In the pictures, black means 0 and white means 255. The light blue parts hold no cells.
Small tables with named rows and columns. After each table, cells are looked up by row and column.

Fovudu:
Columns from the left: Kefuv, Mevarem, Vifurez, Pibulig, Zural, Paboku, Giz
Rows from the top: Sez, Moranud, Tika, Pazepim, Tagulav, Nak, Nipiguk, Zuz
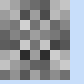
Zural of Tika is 177
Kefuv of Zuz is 112
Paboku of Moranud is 186
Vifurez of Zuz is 87
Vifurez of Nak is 43
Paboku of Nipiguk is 175
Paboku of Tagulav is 66
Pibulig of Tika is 114
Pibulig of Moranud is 158
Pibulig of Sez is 108
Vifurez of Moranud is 78
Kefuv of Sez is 189
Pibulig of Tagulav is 115
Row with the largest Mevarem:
Nak

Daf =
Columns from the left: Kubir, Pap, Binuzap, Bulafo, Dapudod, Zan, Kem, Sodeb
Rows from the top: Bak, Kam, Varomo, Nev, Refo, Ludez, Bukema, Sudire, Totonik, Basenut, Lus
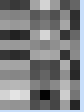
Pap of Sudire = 134
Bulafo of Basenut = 62
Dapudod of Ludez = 171
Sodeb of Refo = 133
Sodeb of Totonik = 131
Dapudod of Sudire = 100
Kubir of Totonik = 180
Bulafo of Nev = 159
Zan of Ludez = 165
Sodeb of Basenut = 117
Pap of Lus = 147
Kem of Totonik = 183
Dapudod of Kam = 105
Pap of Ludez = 43
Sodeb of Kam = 46
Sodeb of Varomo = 51
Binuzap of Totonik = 180
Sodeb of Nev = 103
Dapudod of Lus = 95
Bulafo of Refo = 138

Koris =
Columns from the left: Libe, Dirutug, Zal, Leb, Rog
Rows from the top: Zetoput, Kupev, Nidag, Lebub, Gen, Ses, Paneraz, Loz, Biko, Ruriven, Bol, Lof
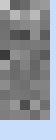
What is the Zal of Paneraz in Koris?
129
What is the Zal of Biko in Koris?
112
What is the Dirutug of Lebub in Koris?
83
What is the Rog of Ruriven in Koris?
129
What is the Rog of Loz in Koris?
121
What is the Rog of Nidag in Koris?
120
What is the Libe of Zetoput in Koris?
202

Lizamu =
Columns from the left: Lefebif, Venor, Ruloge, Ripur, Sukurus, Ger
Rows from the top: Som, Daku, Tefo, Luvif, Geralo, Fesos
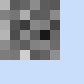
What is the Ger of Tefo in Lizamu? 68
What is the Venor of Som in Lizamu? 90
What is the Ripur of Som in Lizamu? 140
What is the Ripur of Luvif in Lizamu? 91
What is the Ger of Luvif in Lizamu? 103
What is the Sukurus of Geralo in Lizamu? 135
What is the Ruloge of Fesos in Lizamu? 207
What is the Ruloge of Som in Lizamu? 101
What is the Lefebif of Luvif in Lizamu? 181
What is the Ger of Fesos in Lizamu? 143

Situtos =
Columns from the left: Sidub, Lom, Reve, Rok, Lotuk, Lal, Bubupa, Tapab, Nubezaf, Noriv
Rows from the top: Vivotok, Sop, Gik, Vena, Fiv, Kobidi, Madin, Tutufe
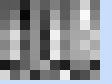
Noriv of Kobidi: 195
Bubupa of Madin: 29
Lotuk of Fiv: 59
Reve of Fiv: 69
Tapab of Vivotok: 131
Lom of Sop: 121
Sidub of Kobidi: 154
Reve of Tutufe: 156
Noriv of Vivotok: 112
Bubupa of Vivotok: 90
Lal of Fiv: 216
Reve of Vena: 98
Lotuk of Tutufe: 116
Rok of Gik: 140
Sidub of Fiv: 133
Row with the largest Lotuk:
Madin

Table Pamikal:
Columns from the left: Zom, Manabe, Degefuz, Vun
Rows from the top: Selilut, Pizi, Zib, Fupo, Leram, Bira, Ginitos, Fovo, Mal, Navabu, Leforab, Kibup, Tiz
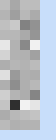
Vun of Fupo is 149
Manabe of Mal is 142
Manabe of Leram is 178
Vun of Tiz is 179
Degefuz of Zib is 130
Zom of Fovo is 223
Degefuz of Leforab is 242
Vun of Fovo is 173
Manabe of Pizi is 159
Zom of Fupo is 184
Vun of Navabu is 133
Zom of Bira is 211
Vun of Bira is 161

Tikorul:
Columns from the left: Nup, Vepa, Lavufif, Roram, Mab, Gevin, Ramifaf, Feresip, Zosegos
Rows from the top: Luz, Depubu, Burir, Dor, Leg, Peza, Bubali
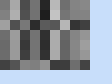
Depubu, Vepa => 175
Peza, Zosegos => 151
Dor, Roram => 115
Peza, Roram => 115
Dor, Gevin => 172
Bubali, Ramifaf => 61
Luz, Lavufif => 76
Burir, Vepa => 80
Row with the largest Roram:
Bubali

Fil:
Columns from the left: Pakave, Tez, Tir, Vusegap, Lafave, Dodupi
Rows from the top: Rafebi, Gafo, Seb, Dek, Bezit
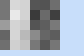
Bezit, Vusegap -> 120
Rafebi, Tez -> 216
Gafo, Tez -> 233
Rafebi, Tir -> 211
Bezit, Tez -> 208
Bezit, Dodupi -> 118
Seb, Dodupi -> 121
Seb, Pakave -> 156
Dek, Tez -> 214
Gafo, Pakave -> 118
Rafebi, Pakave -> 118
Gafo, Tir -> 211
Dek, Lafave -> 102
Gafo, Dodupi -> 63
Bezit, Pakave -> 111
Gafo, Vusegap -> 58
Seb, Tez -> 212
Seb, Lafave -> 94
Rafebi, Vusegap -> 85
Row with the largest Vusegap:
Dek

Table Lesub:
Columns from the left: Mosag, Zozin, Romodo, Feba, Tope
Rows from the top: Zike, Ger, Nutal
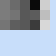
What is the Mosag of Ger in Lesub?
124
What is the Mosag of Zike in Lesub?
124
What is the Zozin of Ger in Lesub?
116
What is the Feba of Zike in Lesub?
10
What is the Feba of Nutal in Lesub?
59
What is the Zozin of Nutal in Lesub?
94
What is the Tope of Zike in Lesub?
207
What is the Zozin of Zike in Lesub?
107
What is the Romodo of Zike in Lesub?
88
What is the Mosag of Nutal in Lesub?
117
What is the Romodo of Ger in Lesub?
88
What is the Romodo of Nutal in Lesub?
88
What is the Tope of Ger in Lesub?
190
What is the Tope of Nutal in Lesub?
216

